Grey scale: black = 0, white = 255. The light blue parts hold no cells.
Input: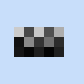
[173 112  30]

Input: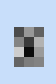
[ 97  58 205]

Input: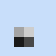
[205  25]

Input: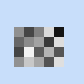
[ 20  57  91 200]

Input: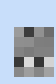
[108 126 123  56]

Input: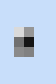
[150 112]

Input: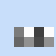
[252  72]
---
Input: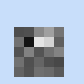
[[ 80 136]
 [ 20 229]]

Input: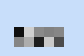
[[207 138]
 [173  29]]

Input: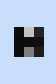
[[194  36]
 [ 14  16]]

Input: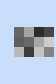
[[164  45]
 [105 167]]

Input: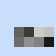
[[ 59 203]
 [144 128]]

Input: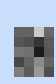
[[ 99 201]
 [ 79  53]]

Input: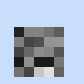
[[130 130]
 [ 70  80]]
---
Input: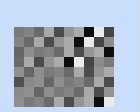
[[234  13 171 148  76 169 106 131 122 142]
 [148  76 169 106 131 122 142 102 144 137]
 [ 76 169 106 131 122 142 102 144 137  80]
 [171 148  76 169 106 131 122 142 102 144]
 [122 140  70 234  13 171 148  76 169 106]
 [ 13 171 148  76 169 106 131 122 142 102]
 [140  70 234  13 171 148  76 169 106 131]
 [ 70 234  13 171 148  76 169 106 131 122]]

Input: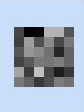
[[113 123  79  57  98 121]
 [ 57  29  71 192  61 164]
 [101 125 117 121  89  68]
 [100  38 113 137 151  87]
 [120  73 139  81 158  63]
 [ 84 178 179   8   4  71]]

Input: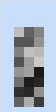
[[ 60 173  97]
 [143  40  49]
 [ 38  27 112]
 [ 26 160 148]
 [201 156  83]
 [184 191 129]
 [147  86  86]
 [131  99 190]]

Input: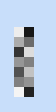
[[ 34 244]
 [147 128]
 [194  82]
 [128 150]
 [220  52]
 [107 171]
 [ 23 237]]

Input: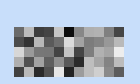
[[ 92 138 207 190 156  35 231  81  42 185  65]
 [188 132 165 190  43  90 143  95 162  81 175]
 [237 165 177 126  69 196  68 118 119 154 215]
 [185 152 132 124 163 219 111  90 184  51  76]
 [ 69 128 178 175 135  13 198  68  61 187 106]]

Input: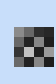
[[ 29 135  34 105]
 [154  32 193  53]
 [ 30 134  35 104]
 [ 39  47 104 139]]

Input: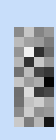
[[ 21 183 124 201]
 [152 144 204 138]
 [164 206 193 113]
 [ 72  59 219 110]
 [  4 172 156 197]
 [ 55  70 188 113]
 [152 200  50 183]
 [107  47 241 148]
 [124 155 161 187]
 [152 132 198 138]]

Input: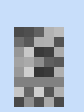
[[ 74 169  81 142  72]
 [176  86 207 102 198]
 [129 129 129 129 129]
 [175  58  53 207 153]
 [ 88  95 141 170 163]
 [171  64  58 200 150]
 [ 83 177 175  89 109]
 [187 178  97  79  74]]
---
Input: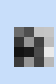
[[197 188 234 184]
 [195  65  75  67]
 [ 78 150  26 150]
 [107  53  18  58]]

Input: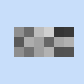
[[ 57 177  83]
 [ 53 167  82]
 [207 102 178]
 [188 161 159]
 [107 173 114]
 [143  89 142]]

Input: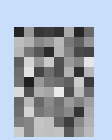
[[104 148  68 229 181  59 108 159 170 176 186]
 [ 39  98  73 132  47 204 187 129  51 136 155]
 [169 120 132 154 178  95  79 154 136  61  88]
 [ 49 184 180  81  80 110 235 113 118 102 194]
 [ 61 150  42 202 110 118 165 139 132 191 191]
 [ 55 136  87 149  69 152 174 104 119 197 194]
 [152 177 119 212 225  30  79 184 212 133 133]
 [ 35 189 182  94 109 115 218 104 110 125 203]]

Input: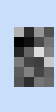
[[ 81 116 131 200  99 107]
 [150  76 222  63  69 117]
 [ 44  15 101  69 129  46]
 [176   2  36 122  93  84]]

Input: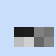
[[116 135]
 [129 103]
 [ 30 207]
 [ 28 188]]

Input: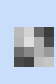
[[ 60  76 153 198]
 [104 177 176 190]
 [211 223 135  64]
 [187 181 110  73]]
